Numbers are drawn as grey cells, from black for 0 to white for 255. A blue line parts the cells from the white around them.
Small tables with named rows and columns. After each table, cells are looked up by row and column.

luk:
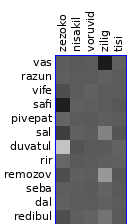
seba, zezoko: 94
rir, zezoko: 102
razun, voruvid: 91
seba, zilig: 99
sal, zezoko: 63
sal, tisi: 84
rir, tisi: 96
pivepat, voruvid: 90
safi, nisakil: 96
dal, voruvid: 91
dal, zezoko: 96
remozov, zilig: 152
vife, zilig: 91
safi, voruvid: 94
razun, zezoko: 94
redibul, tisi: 89

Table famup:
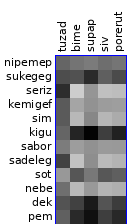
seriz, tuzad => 45
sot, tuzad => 152
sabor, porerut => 153
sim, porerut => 171
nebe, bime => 185
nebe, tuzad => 111

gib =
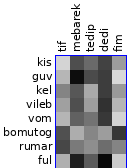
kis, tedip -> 106
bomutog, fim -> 55
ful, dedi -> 8
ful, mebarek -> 30
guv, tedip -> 75
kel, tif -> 132
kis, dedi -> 66
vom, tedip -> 115
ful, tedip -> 91
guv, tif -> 182
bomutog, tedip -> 134
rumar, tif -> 71
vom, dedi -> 56
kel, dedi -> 61
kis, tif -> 212
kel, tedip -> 169
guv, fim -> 216
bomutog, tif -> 80

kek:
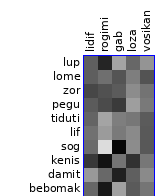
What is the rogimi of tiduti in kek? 164
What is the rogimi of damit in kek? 104
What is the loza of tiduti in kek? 119
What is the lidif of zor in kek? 71
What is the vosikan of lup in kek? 148
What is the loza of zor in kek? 140
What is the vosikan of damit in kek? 138
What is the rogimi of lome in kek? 111
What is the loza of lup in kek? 103
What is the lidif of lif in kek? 113
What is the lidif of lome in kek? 94
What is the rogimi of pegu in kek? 75
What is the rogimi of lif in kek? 155
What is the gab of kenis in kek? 116
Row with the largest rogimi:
sog

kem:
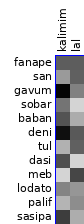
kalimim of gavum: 5
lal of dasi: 212
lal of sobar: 212
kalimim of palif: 180
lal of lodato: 150
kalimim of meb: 212
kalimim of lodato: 132
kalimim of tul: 177
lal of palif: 141
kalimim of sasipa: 61
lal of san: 96
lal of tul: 96
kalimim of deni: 15
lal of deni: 89
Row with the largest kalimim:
meb

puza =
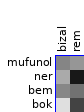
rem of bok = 67
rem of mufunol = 150
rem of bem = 114
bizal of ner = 170
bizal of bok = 223
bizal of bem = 135
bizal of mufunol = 133
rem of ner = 24

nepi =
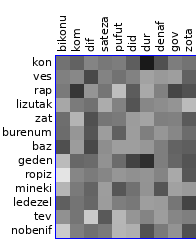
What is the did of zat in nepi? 156
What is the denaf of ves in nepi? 153
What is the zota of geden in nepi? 84
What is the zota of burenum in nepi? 108
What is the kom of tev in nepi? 117
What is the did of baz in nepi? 158
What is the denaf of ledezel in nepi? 155
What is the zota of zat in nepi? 90
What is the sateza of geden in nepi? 146
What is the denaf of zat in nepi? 127
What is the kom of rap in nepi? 54
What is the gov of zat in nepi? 129
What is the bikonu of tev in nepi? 145
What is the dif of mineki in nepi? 100
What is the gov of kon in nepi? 125
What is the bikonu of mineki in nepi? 181
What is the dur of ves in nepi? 162
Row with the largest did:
nobenif

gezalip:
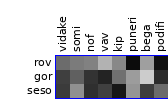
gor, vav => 35
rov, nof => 129
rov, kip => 136
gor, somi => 96
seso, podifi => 107
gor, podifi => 43
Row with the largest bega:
gor

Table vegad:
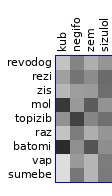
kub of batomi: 43
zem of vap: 181
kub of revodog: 195
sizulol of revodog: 149
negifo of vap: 153
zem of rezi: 140
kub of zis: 183
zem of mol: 92
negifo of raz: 125
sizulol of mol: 147
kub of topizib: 145
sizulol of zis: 110
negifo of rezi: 116
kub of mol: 56
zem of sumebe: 181
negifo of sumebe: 119

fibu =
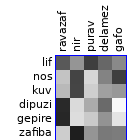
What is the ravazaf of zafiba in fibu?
205
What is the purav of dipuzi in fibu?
171
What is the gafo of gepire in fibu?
228
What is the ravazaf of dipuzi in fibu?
41
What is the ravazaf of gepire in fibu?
39
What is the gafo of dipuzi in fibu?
249
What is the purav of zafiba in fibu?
149

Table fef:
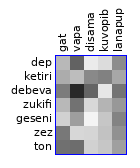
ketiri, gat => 172
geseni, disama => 244
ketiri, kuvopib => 129
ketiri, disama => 137
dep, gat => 184
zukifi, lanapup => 152
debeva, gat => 124
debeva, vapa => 41
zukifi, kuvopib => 180
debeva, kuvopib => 231
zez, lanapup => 145

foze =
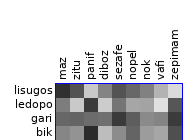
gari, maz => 103
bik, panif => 43
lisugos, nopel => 103
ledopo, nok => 163
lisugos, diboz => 132
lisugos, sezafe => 83
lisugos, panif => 201
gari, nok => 138
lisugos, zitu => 83
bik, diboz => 189
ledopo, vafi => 224
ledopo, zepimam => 86
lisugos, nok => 129
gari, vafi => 132
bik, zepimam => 79
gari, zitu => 100

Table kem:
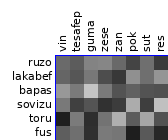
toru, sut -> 166
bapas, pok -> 97
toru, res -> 82
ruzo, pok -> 68
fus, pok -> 30
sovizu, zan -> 60
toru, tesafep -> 123
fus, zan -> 118
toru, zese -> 115
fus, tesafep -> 111
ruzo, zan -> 105
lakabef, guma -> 120
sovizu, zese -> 49

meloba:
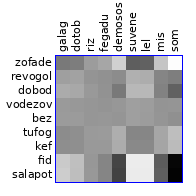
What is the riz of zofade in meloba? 156
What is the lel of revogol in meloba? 173
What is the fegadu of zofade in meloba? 166
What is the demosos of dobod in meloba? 121
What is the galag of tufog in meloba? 140
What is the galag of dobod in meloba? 171
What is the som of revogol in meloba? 126
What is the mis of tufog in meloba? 166
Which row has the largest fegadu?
zofade

